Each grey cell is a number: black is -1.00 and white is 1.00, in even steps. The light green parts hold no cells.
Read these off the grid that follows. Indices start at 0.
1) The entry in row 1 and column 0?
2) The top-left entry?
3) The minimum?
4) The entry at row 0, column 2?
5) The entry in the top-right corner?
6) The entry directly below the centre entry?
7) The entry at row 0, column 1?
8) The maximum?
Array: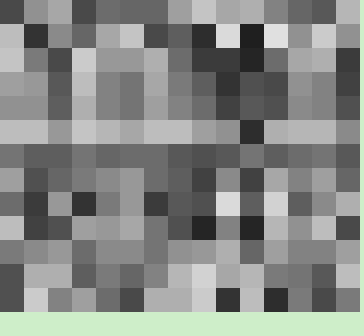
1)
0.48
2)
-0.43
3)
-0.76
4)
0.31
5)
0.43
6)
-0.26
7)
0.14
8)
0.76

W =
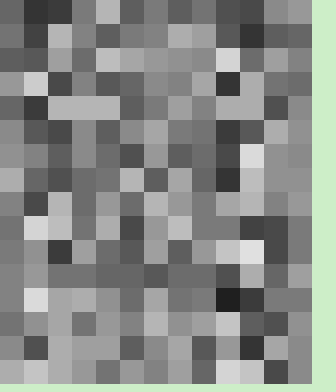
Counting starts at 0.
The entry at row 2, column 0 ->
-0.26
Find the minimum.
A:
-0.76
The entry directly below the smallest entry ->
0.54
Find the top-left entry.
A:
-0.20
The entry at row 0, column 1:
-0.59
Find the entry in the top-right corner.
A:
0.19
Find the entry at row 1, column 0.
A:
-0.10
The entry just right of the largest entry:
-0.43
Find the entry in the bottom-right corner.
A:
0.08
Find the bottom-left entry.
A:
0.36
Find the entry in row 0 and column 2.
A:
-0.54
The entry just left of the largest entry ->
0.54
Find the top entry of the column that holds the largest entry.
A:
-0.43
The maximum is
0.76
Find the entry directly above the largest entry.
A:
-0.48
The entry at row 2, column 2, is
0.25

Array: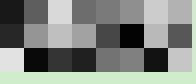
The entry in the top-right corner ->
0.40
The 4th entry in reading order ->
-0.15
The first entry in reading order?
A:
-0.81
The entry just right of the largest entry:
-0.93
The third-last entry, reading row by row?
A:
0.01
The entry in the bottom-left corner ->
0.77
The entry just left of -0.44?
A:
0.28

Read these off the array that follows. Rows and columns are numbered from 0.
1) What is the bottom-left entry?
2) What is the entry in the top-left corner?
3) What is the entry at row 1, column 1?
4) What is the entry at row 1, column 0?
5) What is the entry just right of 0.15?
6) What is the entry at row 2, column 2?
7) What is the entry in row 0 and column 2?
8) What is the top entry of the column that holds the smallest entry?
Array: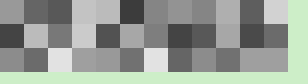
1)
0.10
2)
0.20
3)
0.47
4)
-0.47
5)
0.04
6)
0.77
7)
-0.31
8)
-0.53

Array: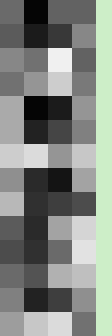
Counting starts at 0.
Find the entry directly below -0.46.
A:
0.17
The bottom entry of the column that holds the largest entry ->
0.72
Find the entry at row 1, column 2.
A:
-0.56
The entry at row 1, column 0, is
-0.29
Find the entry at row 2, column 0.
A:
0.06
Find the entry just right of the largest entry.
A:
-0.23
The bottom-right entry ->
-0.11
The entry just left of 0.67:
0.28
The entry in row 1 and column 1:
-0.79
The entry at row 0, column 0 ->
-0.17
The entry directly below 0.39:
-0.51
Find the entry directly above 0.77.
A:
0.67
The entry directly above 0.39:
-0.17
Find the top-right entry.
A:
-0.23
